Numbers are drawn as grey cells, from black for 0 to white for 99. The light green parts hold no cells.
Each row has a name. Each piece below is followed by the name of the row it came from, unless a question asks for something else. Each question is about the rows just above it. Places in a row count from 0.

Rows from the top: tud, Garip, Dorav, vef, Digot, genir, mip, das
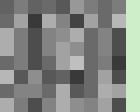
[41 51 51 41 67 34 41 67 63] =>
mip
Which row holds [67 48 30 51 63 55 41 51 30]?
vef
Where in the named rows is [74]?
Digot, 5
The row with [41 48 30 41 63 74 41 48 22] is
Digot
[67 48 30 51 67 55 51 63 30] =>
das
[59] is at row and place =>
tud, 5

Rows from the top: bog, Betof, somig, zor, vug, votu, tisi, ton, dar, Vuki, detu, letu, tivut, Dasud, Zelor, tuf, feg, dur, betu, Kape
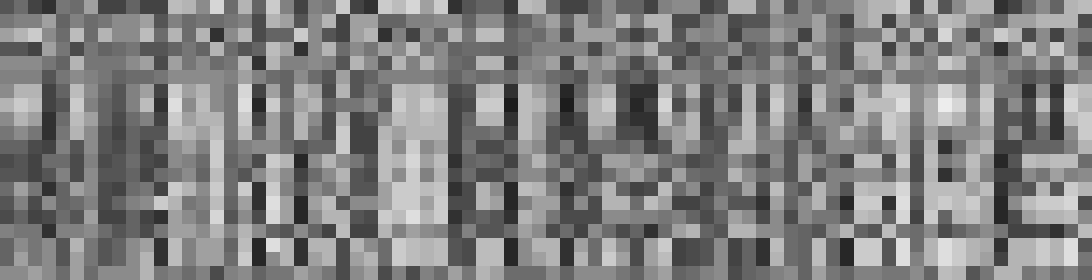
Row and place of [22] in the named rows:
bog, 36
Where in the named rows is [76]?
Dasud, 31
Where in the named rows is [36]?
detu, 50
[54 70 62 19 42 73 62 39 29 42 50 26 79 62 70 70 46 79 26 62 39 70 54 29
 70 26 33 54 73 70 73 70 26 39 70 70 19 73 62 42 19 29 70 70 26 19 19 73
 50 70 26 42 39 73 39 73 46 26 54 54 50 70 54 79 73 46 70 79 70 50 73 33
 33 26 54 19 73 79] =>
dar
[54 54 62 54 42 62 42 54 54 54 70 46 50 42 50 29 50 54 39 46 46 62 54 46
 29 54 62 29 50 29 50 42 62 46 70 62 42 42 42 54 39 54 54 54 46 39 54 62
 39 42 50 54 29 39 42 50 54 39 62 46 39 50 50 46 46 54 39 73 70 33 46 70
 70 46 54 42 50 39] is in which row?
Kape
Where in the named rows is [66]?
dur, 70
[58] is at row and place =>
tisi, 31

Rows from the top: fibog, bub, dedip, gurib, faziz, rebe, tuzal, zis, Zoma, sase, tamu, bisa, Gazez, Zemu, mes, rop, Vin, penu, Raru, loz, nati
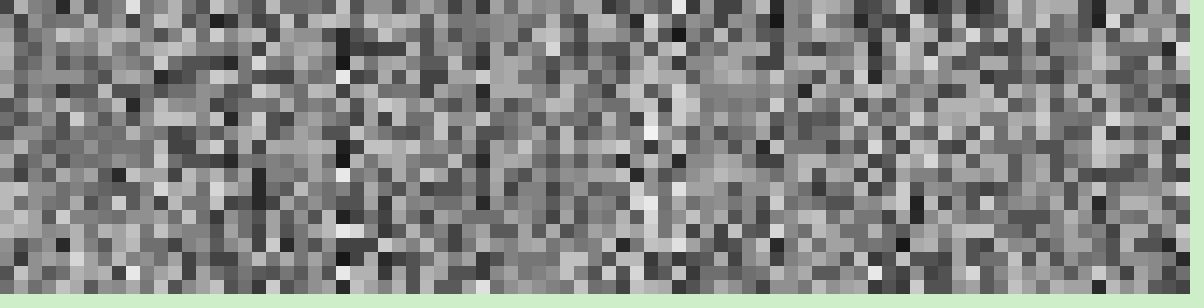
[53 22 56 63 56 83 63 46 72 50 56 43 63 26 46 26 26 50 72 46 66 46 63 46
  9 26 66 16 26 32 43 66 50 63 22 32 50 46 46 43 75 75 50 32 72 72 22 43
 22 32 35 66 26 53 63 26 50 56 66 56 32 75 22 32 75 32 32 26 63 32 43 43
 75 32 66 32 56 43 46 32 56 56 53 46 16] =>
Raru
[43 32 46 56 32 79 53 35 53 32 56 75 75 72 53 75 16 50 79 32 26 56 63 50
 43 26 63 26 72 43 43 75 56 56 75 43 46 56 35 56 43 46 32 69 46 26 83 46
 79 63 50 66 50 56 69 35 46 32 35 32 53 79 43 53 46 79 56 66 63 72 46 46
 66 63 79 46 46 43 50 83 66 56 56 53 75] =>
Zoma
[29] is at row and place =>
fibog, 62
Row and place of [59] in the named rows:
fibog, 50
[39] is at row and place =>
Zemu, 7
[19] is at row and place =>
faziz, 34

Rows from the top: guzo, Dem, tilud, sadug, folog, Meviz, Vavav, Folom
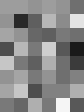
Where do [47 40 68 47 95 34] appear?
Folom
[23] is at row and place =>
folog, 5
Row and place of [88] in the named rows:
Dem, 5
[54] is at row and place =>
Dem, 4

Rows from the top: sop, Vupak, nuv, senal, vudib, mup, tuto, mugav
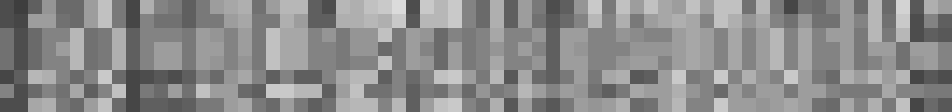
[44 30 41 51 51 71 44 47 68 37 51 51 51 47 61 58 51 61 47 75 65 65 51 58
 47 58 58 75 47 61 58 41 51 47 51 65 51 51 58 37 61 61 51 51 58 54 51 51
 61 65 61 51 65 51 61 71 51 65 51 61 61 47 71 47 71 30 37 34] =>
nuv
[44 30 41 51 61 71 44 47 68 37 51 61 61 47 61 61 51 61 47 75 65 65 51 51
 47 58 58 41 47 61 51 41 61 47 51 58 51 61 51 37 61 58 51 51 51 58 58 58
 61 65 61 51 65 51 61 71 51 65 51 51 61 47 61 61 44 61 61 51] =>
senal
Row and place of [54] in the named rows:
nuv, 45

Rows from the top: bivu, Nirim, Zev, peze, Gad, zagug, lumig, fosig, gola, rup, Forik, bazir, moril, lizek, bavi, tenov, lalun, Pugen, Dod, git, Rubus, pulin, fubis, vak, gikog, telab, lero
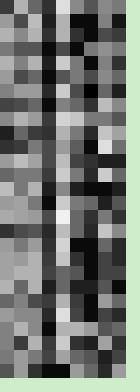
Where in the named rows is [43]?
Forik, 8
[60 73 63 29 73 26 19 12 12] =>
bazir
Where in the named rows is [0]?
lumig, 6
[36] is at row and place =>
Forik, 5
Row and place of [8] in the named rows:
Nirim, 8
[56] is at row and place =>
peze, 7
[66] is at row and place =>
tenov, 0

